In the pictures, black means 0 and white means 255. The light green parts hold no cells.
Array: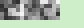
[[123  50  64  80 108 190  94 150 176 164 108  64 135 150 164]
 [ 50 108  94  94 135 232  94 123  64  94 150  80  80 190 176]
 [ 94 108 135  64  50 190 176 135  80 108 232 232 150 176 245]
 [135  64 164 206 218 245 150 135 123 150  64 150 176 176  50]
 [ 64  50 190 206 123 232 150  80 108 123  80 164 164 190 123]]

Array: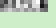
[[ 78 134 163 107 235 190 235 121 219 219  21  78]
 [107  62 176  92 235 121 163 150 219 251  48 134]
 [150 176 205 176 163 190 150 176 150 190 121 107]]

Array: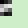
[[ 75  15  31]
 [  3  31  75]
 [215 156 100]
 [170 215 231]]

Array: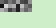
[[176 145  64 103  33 145 103 132]
 [103  76 119  91 160  76  64 145]
 [ 17 213 160 176  33 189 119  91]]

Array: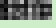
[[ 17  30  62  30  30  30  17 105  46  77  17  30  30]
 [ 46  17 105  46  62 117  77 156  92 117  62  92 156]
 [ 62  46 117  77 131  77  46 143  77 105  17  46  46]
 [ 77  17 156  92 105 184  30 143 117  62 105 131 156]
 [ 46   3 169  92  62 117  46 196  77 131  62 131  92]]

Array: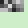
[[ 38 178  63 151 204 166]
 [191 191 124  38  93 124]
 [ 78 109 217  78 137 151]]

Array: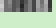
[[189 113 113  85 113  55  97 125  70 150 138 162  70]
 [204 113 125  85  97  39  97 125  70 162 125 162  55]
 [189 113 138  85  97  55  85 125  70 162 113 174  55]]

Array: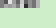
[[129 171 157 171 129 214  46 144 115 183]
 [129  87 228 157 101 199 101 144 115 183]]
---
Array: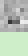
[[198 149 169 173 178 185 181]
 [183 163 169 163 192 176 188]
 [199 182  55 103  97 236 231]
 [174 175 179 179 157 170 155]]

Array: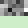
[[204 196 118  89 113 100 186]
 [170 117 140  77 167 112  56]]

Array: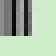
[[139 117 119  15 136 170  26 129 223]
 [141 116 122   9 146 161  27 108 227]
 [140 116 119  10 141 166  26 118 227]
 [141 116 120   9 144 162  26 109 227]]

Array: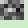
[[ 99  39 120  62 103  46]
 [ 82 127  86  84  63  60]]

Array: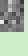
[[117 113 156 128 105 101]
 [ 82 147 109  79 141  96]
 [230  62 129 175  86 138]
 [116 117 143 122 107 115]]

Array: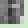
[[136 126 106 171 170  98]
 [126 110  52 102 136 107]
 [102 116  68  84 113 205]]

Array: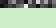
[[ 16  41  67  50  99 116 245  72  67  18  86  65  33  87]]
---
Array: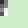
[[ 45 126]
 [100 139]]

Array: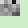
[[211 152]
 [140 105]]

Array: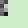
[[122  74]
 [ 72 201]]

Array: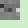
[[135 123]
 [ 52 114]]

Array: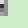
[[219 153]
 [ 54 147]]

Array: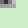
[[111  50]
 [159 158]]

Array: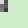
[[217  83]
 [113  92]]

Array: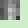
[[ 96 109]
 [ 99 114]]
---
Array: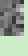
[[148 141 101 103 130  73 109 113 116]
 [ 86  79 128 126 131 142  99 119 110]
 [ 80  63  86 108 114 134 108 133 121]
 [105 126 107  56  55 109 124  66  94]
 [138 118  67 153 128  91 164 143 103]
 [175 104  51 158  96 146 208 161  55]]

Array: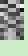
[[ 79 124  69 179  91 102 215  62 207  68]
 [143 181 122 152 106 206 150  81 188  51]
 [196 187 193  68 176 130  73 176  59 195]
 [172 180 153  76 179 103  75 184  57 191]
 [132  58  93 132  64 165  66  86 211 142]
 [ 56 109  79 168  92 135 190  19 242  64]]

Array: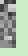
[[145 140  95 122  94 167 152 104 165  66  64 202]
 [140 142 190 146 166 115 130 161 149 126 115  57]
 [139 115 206 101  99 164 159  99  56 191 210  82]
 [ 99  78 107 106 171  95 101 146  86 187 212  57]]

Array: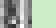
[[186 161 152 195 197 162 177]
 [107  69  82 113 106  96 101]
 [ 61 133  98  68  60  72  74]
 [ 50 218 147  71  64  96 131]
 [150  85 114 150 155 140 134]
 [255 202 236 227 216 218 217]
 [157 171 163 158 158 162 162]
 [126  72 107 129 130 123 119]]

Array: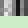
[[122 138 122 123]
 [231 168 217 210]
 [171 199 185 204]
 [127 123 127 127]
 [ 24  20  21  18]
 [136 126 140 137]
 [ 70  71  79  77]]

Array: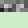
[[ 29 112 147]
 [109 198 123]
 [ 63 160 123]
 [ 91  81 124]
 [173 165 102]
 [123 196 123]
 [123  86  89]]

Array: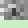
[[235 160 234 149 205]
 [130 130 184 146 155]
 [113 127 153 208 149]
 [160  58  61 198 112]
 [134  99 151 146 140]
 [112 164 112 127 156]
 [132 147 142 137 142]]

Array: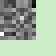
[[123 254 108  91 166 139  88 120 122 117]
 [129  69 158 101 115  65 104 135  80  83]
 [153  74 152  88 120  71 102 135 109  62]
 [156  41 139  75 175 121  72 171  58  63]
 [ 97 160  98 147  86 136 140 101 147 150]
 [123 131 127  74 150 215  91  75 135 137]
 [ 79  67 108 157  77 105 151  91 147 160]
 [129 123 128 130  96  64  93 133  95 109]
 [169  85 151  56 161 129  80 196   7  24]]

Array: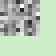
[[202 120 209 149 223  83 189 175 167]
 [129  94 117 179 221 121 155 149 123]
 [176 158 148 162 182 181 182 210 176]
 [152 144 112 134 183 164 132 177 142]
 [208  66 199 164 183 135 172 149  56]
 [234 205 209 213 171 139  34 250 114]
 [147 141 122 113 204 135 174 166 187]
 [ 89 182  81  41 172 101 120  84 216]
 [149 128 142 162 155 177 171 150 128]
 [210 197 202 170  76 242 160 198 136]]
